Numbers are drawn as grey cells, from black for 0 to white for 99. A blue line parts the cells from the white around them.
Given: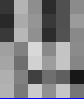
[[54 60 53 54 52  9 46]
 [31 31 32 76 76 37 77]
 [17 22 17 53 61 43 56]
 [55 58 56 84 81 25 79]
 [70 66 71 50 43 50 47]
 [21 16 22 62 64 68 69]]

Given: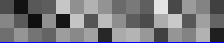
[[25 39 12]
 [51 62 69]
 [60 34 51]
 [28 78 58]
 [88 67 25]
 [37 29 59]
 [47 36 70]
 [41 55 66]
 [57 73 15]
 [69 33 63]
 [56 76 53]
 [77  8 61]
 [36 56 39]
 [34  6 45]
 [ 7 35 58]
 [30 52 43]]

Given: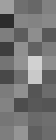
[[50 53 34 48 55 36 42 33 43 42]
 [40 51 55 38 81 78 33 34 41 37]
 [43 52 36 56 57 43 56 30 48 58]
 [62 17 49 24 45 28 48 51 46 49]]

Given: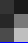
[[10 47 74]
 [20 15 29]]

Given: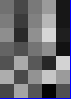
[[ 9  9 12  7 82 60 31]
 [60 71 83 55 15 77  1]
 [47 50 56 45 34 57 33]
 [28 23 16 31 66 29 64]
 [44 48 55 39 32 67 27]]

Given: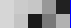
[[13 69]
 [59 47]
 [77 10]
 [79 76]
 [83 83]]

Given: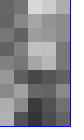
[[67 54 54 47 47 38 53 44 39]
 [79 57 59 74 71 33 39 32 30]
 [84 64 61 75 64 28 40 23 20]
 [45 52 38 50 46 37 63 54 32]
 [40 39 46 38 50 59 53 67 69]]
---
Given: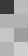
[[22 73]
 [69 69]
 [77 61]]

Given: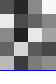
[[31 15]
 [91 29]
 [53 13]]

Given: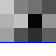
[[78 50]
 [69 75]
 [62 31]]

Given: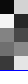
[[ 4 82]
 [95 15]
 [51 28]]

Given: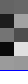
[[39 40]
 [11 63]
 [45 30]]

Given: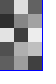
[[32 86]
 [18 52]
 [88 24]]

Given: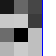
[[ 9 40]
 [78 79]
 [42  0]]

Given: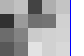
[[70 75]
 [19 60]
 [42 51]]
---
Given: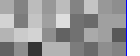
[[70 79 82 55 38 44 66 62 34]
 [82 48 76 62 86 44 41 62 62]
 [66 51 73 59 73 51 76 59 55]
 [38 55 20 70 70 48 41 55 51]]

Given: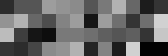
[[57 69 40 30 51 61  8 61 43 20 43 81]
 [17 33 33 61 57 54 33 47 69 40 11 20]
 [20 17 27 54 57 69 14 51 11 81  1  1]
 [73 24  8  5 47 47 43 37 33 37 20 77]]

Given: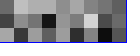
[[41 74 68 68 55 65 51 45 37]
 [65 22 61 37 61 18 51  5 33]
 [26 55 45  8 58 48 82 29 41]]

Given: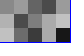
[[69 29 49 66 75]
 [53 60 39 29 60]
 [75 42 23 66  9]]

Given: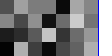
[[52 28 56  7 42 79 45]
 [31 62 48 48  4 65 52]
 [11 17 35 76 20 42 59]
 [ 1 68 24  4 28 38 68]]

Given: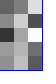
[[20 64 98]
 [39 49 86]
 [60 70 43]
 [56 74 35]
 [53 80 31]]
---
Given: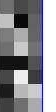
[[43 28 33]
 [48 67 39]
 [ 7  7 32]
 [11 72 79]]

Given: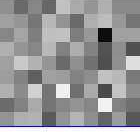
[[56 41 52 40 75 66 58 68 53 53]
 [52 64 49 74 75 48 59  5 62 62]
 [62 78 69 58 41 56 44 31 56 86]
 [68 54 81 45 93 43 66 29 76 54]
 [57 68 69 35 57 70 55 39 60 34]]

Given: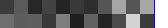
[[23 35 15 26 14 22 18 33 64 33 65]]

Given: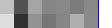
[[75 32 64 52 53 48 53]]

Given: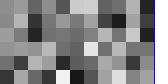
[[55 60 39 55 33 79 80 38 43 69 14]
 [61 48 14 44 46 42 50 71 45 78 13]
 [44 24 70 61 16 36 41 66 57 22 54]]

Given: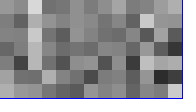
[[59 54 84 44 46 56 48 55 64 48 51 61 68]
 [51 50 78 45 36 57 51 44 42 52 34 63 35]
 [49 26 71 44 32 55 57 32 55 23 74 64 67]
 [68 59 57 46 39 35 58 51 55 39 52 48 79]]
